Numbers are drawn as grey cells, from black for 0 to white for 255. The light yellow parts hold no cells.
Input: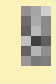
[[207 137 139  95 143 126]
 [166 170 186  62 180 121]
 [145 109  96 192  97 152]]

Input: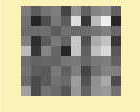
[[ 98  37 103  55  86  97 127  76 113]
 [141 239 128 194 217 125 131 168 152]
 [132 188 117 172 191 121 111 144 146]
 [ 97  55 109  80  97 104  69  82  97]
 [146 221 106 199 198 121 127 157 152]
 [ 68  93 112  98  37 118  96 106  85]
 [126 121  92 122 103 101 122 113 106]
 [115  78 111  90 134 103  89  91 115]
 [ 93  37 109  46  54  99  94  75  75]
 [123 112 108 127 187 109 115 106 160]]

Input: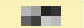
[[ 52 187]
 [ 36 200]
 [158  63]
 [182  97]]

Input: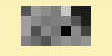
[[ 28  29  65 147]
 [ 31  83 137 134]
 [199 131   4 146]
 [124 127 116 130]
 [140 120 136  84]
 [155 138  81 108]
 [ 85 159 160 128]]

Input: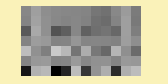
[[123 121 126 142 107 151 188]
 [155 159 159 158 143 153 174]
 [136 132 104 130 181 132  43]
 [113 108 116 133 104 146 174]
 [118 113 111 134 120 145 147]
 [132 130  97 133 173 136  54]
 [134 135 135 150 117 154 188]
 [135 132  95 132 183 133  36]
 [137 136  83 131 201 131   0]
 [142 144 144 153 127 154 184]
 [159 162 169 157 145 152 177]
 [135 132  89 131 189 132  22]]

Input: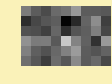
[[ 88  63  71 153  99  72]
 [ 91 141 127  49  84 105]
 [ 92 100  95  97  92  91]
 [153  41  85 131 155 138]
 [115   4  46 200 129  87]
 [106  94 102  89 104 108]
 [ 75  86  64 124  82  61]
 [ 92  71  78 123  95  87]
 [123  44  81 145 128 110]]

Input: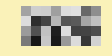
[[142 192  78 210]
 [104 165  68  55]
 [224  90  66 219]
 [220  85 221 153]
 [159 181  30  25]
 [204  68 193 199]
 [206  46  81  23]
 [163 220 155 121]]
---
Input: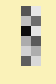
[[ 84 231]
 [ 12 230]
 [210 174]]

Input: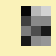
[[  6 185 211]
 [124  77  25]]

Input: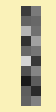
[[ 59 122]
 [180 112]
 [103 117]
 [ 81 133]
 [ 93  42]]

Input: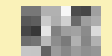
[[119 119 177 177 247  76  70 160]
 [ 70  55 229 129 158 162 139 219]
 [198 197  98 155 136 156 144 150]]

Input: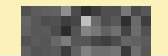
[[ 80  92  95  97 142  76  45  61  79  78 119  73  87]
 [ 97  87  90  75  43  84 132 119  98 112  67 108  81]
 [ 97  83  86  90  60  96 129 111 110 116  57 110  86]]

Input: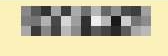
[[136  87  50 163  62 171 111 182 103 144  74  62 160]
 [168  58 135  67 185 139  46  89  67  41  90 168 185]]
